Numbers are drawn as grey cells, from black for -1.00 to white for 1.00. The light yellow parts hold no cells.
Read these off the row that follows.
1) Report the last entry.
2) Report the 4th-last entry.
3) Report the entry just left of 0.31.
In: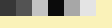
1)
0.79
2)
0.52
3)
-0.91

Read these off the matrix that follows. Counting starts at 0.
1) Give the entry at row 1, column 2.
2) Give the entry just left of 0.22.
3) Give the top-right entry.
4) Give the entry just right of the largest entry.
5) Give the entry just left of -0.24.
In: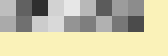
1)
0.60
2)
-0.29
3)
0.10
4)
0.44
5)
0.49

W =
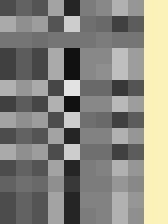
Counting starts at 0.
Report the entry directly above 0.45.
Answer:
-0.56
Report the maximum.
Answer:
0.78
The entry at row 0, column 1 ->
-0.23
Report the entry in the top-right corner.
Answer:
0.18
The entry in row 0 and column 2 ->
-0.34
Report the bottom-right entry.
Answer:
0.12
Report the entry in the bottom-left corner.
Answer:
-0.40
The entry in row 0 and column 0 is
-0.40
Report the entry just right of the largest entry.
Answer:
-0.18
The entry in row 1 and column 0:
0.33
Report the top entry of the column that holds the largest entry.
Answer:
-0.71
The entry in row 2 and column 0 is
-0.08
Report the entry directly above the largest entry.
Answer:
-0.87
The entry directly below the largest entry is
-0.87

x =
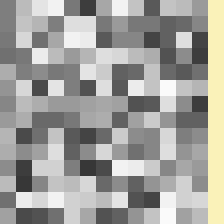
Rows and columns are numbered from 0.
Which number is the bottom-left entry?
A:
0.26
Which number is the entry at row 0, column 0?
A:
-0.01
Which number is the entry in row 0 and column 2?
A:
0.79
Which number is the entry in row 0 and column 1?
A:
0.47
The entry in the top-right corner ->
0.21
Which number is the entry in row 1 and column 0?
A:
-0.01
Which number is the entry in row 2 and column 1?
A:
0.69
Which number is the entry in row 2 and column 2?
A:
-0.12
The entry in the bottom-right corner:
0.47
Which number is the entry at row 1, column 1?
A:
0.53
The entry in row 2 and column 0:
-0.06

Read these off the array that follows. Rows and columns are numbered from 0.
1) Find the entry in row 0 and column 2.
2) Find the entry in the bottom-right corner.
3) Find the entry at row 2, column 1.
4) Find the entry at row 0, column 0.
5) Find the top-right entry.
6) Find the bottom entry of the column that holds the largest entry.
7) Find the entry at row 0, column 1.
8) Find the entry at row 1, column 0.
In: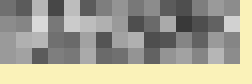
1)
0.43
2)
0.10
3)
0.38
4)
-0.12
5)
0.10
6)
-0.29
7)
-0.29
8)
0.10

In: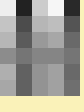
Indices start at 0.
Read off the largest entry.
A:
0.93
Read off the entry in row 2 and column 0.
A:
0.43
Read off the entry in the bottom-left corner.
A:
0.31
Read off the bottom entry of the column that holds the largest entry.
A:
0.26
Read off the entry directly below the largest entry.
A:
0.49
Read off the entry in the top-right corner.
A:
-0.68
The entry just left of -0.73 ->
0.87
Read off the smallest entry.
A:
-0.73
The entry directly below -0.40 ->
-0.29
